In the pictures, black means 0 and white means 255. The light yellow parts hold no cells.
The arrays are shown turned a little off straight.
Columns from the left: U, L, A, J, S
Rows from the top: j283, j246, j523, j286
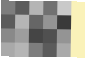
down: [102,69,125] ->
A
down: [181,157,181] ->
L
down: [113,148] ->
J

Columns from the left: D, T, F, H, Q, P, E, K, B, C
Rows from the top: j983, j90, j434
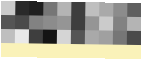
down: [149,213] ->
Q
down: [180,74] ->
C
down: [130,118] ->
B
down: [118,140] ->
H
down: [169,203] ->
K

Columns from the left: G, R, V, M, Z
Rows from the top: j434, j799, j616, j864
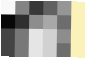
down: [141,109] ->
Z
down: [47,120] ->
R
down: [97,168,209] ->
M
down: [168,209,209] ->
M
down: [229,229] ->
V
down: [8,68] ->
G

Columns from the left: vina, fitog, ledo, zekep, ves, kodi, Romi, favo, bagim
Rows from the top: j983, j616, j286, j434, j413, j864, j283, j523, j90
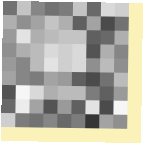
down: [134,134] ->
fitog
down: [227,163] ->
zekep

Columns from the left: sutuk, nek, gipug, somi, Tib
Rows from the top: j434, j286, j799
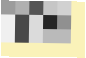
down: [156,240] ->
sutuk
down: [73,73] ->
nek
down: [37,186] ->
somi
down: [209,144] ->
Tib

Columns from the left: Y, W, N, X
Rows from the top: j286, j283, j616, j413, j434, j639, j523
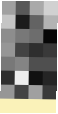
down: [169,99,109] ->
N
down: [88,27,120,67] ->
W
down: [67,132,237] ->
W
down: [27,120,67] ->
W

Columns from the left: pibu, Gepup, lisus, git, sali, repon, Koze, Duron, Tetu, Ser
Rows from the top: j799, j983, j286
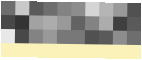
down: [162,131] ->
lisus
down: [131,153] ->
sali

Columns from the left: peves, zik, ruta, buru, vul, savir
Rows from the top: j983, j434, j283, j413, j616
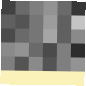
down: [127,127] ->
vul
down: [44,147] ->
savir
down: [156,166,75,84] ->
buru
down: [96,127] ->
vul

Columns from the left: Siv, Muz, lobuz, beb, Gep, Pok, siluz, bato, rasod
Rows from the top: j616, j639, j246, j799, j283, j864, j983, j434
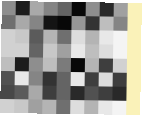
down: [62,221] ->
bato
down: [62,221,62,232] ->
bato
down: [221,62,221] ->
bato
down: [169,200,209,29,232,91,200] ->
Muz
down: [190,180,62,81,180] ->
siluz
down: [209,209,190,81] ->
Siv
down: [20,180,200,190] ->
beb

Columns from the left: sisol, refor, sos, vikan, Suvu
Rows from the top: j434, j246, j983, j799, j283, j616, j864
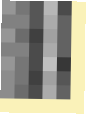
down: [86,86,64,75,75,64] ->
sos
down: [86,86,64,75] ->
sos
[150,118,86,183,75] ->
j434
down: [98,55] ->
Suvu
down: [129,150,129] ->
sisol
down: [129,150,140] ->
sisol

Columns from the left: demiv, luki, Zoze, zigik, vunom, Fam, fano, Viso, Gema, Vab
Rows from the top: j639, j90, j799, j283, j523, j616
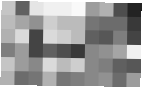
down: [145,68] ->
Zoze
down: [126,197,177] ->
demiv
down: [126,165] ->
Gema

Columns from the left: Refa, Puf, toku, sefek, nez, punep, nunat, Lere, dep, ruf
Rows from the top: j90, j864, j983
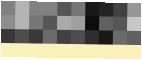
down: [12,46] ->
nunat
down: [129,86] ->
sefek
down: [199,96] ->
ruf
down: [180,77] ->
Puf

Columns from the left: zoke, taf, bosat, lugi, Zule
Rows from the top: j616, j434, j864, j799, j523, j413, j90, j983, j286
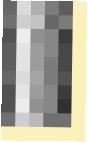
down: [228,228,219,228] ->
taf
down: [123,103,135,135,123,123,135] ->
lugi
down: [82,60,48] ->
Zule
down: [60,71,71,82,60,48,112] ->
Zule
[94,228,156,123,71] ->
j523

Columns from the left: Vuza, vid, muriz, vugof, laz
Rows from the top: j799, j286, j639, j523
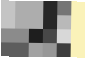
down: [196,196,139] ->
Vuza
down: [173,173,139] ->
vid
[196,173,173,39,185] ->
j286
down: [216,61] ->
laz
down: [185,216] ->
laz
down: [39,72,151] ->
vugof
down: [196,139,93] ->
Vuza

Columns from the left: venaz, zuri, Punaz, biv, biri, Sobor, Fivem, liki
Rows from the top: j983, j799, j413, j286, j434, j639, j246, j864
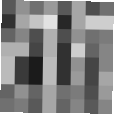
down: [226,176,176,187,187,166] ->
biv
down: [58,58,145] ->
zuri
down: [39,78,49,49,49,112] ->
biri

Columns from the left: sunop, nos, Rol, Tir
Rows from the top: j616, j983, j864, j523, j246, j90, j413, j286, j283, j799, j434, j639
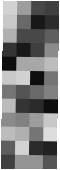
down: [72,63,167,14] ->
Rol
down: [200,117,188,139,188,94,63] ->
sunop
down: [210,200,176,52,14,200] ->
sunop
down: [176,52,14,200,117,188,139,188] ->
sunop

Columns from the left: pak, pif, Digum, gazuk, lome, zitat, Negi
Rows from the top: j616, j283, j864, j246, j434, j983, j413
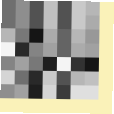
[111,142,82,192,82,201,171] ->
j283
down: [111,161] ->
pif
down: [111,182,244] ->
pak
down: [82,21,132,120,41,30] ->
Digum
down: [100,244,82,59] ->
lome
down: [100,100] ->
lome

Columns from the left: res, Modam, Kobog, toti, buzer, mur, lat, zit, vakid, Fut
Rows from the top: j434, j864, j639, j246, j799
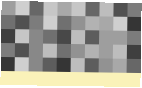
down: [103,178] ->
lat
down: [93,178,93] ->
lat

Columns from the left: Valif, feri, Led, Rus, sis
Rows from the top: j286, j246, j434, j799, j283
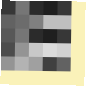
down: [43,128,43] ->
Led
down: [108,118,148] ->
feri
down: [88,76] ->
Valif
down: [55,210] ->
sis
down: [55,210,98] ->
sis
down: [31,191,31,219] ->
Rus
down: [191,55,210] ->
sis

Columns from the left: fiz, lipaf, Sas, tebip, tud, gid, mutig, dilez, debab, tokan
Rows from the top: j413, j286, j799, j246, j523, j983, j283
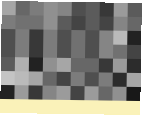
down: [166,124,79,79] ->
fiz
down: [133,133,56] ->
dilez
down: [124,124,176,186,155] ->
lipaf

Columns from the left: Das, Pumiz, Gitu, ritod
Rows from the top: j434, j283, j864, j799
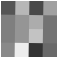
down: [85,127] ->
Das
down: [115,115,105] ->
ritod
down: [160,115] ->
ritod
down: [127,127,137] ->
Das
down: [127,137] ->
Das

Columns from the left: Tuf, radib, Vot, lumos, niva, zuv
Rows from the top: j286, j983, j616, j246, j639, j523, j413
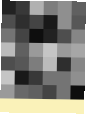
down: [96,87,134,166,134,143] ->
zuv
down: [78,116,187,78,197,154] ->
Tuf
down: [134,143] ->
zuv
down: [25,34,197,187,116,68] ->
lumos

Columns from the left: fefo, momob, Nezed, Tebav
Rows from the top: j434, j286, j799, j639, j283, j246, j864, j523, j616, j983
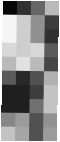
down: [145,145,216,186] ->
Nezed
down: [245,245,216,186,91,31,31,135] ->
fefo
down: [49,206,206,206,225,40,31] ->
momob

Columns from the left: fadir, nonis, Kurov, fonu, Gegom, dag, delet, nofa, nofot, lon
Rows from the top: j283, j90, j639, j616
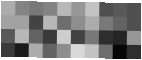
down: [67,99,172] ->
Kurov
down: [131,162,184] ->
nonis
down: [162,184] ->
nonis

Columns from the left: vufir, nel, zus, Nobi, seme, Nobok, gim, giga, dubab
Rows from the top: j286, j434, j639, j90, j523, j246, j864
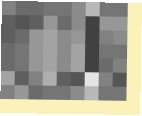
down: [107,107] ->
vufir
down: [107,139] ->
seme
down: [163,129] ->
vufir
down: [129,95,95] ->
vufir
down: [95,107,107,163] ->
vufir
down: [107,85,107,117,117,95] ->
nel

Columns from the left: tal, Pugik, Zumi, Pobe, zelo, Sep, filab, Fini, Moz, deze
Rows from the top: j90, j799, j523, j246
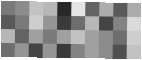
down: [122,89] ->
tal
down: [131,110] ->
Moz
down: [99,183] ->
filab
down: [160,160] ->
filab
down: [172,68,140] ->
Fini

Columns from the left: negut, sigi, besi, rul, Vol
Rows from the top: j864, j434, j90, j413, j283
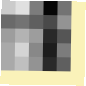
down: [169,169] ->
negut
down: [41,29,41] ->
rul
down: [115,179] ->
sigi

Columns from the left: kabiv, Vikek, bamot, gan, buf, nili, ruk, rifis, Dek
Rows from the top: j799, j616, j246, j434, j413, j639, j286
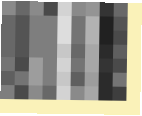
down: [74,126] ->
gan
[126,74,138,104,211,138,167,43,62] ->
j286
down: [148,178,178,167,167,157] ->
ruk
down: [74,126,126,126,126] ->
gan

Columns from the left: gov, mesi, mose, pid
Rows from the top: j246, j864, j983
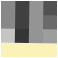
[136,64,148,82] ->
j246
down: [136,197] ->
gov
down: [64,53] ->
mesi

